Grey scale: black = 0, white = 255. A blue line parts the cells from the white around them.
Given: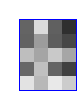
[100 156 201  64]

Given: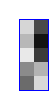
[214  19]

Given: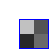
[193 106]

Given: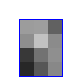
[156 194 143]

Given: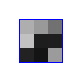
[174  29 155]

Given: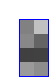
[129 100]

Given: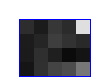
[45 37 31 77]
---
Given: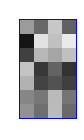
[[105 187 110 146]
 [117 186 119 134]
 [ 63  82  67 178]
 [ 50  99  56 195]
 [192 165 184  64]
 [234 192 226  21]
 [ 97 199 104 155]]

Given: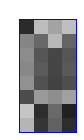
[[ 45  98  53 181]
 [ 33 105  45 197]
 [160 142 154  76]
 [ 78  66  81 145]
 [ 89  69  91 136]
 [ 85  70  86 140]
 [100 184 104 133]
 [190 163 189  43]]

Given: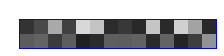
[[147  62  36  99  42  98  93  94  43  32  93  59  99  92]
 [ 41 163 208  42 197  41  56  44 195 216  64 169  73  51]]

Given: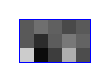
[[ 76 174  61  11 204]
 [ 99 120  92  44  89]
 [ 89  73  96 111  89]]

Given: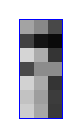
[[ 57 166 205]
 [ 60 158 194]
 [ 52 170 210]
 [140 140  73]
 [ 52 172 213]
 [ 10  20  65]
 [ 72 136 163]]

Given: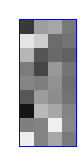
[[122 166 131 238]
 [136 239 131 127]
 [132 167 184  21]
 [115 141 156  87]
 [110 145 126 134]
 [116 152  70 124]
 [ 98 106  85 182]
 [115 108 205 229]
 [121 166 158  57]]

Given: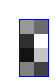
[[ 65 129]
 [196  19]
 [254  47]
 [107 152]]

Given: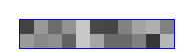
[[183  54 128 106 106 165 199  98 144 136 155]
 [129 175 163 130  69  72 199 147 109 152  66]]

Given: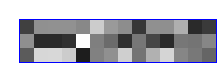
[[101 120 134 213 177 116 207 144 129  29 204 216 215  91]
 [134 116 119  42  70 119  47 107 127 254  49  42  42 143]
 [ 58  42 175 143 144  55 141 154 204 136 145 145 144  64]]
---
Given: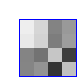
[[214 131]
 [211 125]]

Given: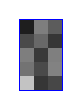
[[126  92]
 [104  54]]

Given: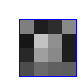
[[ 30  45]
 [194 144]]

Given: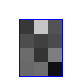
[[198  83]
 [ 64  75]]

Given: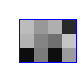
[[152 175]
 [132 112]]

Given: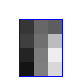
[[103  93]
 [112 188]]

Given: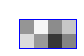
[[246 140]
 [153  55]]

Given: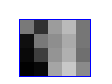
[[ 49 156]
 [121 142]]

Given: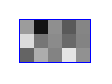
[[ 19 143]
 [118 139]]
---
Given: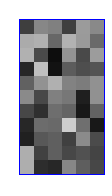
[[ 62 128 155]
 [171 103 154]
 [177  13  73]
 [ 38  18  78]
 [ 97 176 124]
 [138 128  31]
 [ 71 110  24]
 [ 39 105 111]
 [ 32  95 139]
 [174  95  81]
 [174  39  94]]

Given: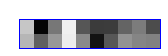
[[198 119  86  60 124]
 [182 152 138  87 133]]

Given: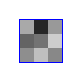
[[169 153]
 [100 205]
 [142 136]]

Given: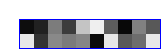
[[ 13 124 196  93 129]
 [232 137 134 232 109]]

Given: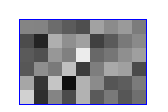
[[132 108  78 139 124]
 [ 76 175 160  90 138]
 [ 90 151 236 118 159]
 [ 87 122  60 169  74]
 [166 197 178  85 123]
 [209 132 178 121 111]]

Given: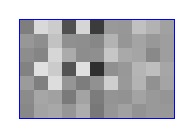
[[126 204 214 153 192 161]
 [151 194 142 179 164 158]
 [141 214 141 198 165 158]
 [130 203 224 144 181 166]
 [155 221 125 206 179 164]
 [139 161 163 148 163 149]
 [136 168 173 150 147 152]]

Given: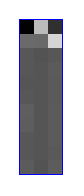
[[  2  48]
 [106 213]
 [ 87  87]
 [ 87  91]
 [ 85  90]
 [ 87  90]
 [ 94  91]
 [ 93  91]
 [ 87  91]
 [ 87  89]
 [ 91  92]]

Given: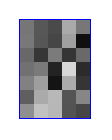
[[118  74 119]
 [120  70  16]
 [104 123 105]
 [113  35  43]
 [129  20  53]
 [ 95 184 134]
 [143 183  70]]
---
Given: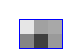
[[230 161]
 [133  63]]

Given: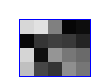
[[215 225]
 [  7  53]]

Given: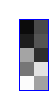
[[11 73]
 [29 84]]

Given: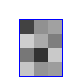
[[ 66 145]
 [206 170]]

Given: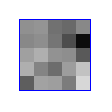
[[144 148]
 [136 142]]

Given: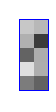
[[199 184]
 [176  59]]

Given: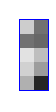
[[205 113]
 [113 103]]

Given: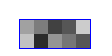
[[161 125]
 [194  43]]
